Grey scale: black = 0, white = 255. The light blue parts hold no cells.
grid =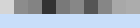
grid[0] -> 213
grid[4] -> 121
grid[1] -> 140
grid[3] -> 50

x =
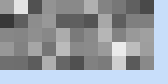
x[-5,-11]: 156
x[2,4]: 172
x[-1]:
[111, 110, 92, 175, 102, 80, 129, 123, 207, 90, 137]
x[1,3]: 152
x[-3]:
[135, 133, 143, 136, 172, 122, 138, 182, 130, 153, 160]
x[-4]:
[56, 94, 141, 152, 94, 95, 84, 168, 94, 127, 127]
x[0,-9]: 81
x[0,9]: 96
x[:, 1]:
[228, 94, 133, 130, 110]
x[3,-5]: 139

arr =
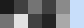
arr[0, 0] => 27
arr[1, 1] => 225
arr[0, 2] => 116

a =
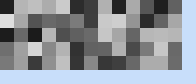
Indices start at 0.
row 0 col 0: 32
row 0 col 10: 86
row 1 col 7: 201
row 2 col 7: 198
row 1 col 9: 148
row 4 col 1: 158
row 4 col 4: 192
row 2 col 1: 105
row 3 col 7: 100
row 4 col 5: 53
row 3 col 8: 177
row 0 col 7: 177
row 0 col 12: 97
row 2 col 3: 182
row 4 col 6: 136
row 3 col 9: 74
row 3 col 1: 160
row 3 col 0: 111

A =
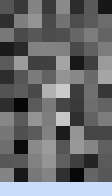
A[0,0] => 85
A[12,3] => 132
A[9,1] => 80
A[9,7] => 69
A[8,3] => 126
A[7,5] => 58
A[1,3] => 74
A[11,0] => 87
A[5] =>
[45, 86, 123, 98, 148, 136, 106, 166]
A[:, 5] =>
[44, 77, 102, 73, 24, 136, 60, 58, 47, 149, 152, 63, 7]
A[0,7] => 23
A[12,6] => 101
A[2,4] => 79
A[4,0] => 90
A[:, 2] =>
[132, 148, 87, 130, 63, 123, 73, 90, 148, 91, 138, 129, 120]
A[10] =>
[110, 11, 138, 155, 85, 152, 133, 95]
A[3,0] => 26
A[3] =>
[26, 42, 130, 131, 129, 73, 97, 124]
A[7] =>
[45, 6, 90, 122, 69, 58, 110, 99]
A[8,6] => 98
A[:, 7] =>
[23, 108, 100, 124, 155, 166, 55, 99, 124, 69, 95, 90, 87]
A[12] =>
[132, 24, 120, 132, 48, 7, 101, 87]
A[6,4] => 203
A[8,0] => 135
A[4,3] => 64

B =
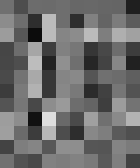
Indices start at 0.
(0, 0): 112
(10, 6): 86
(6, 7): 65
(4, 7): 67
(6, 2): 178
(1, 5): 46
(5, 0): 74
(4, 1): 78
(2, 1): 87
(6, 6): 43
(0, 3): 107
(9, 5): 45
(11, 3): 129
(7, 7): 62
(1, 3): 187
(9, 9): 79
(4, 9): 33
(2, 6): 187
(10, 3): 87
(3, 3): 62
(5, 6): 85
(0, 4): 110
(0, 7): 102
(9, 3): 184
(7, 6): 100
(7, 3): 141
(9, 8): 90
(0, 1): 77
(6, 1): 122
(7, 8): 156
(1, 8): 124
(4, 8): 135
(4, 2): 189
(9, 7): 126
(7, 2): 72

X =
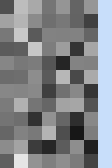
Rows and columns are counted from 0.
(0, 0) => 80
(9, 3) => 180
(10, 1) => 163
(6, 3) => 63
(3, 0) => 91
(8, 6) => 136
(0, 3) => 117
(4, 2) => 124
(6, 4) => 113
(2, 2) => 90
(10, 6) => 32
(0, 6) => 150
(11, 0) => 95
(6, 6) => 53
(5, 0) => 108
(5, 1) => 110
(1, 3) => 111
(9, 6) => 125
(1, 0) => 162
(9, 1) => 130
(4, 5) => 131
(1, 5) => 99
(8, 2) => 49
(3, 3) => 125
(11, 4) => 142
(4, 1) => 120
